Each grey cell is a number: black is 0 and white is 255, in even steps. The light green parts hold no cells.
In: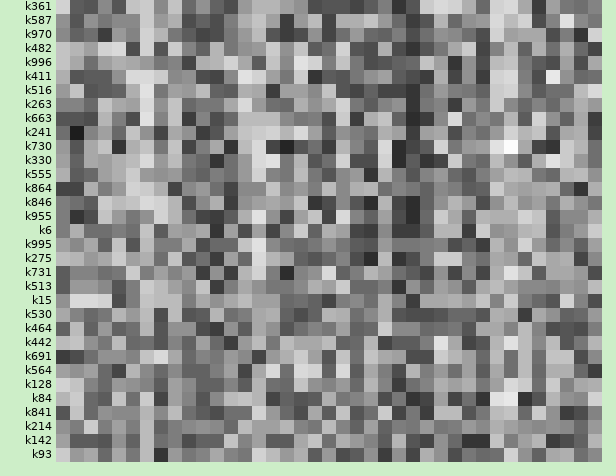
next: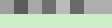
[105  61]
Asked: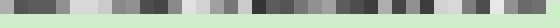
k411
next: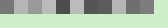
[168 175]
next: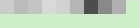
[ 61 145]
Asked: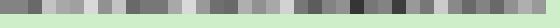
k263
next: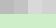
[181  77]

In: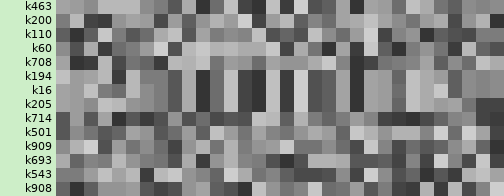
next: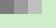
[163 184]
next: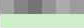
[101 199]
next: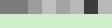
[199 148]

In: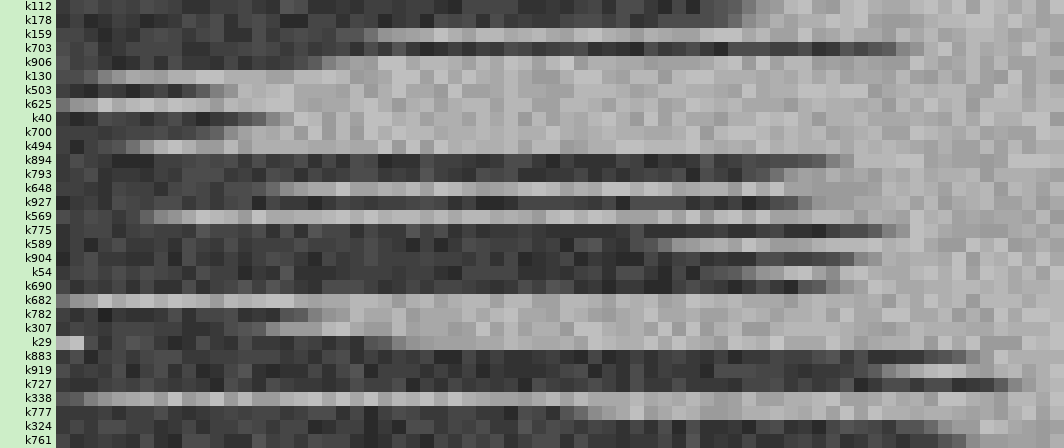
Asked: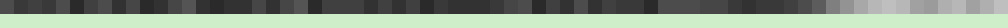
k919
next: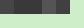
[76 50]
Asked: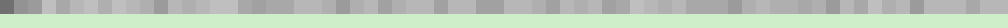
k682

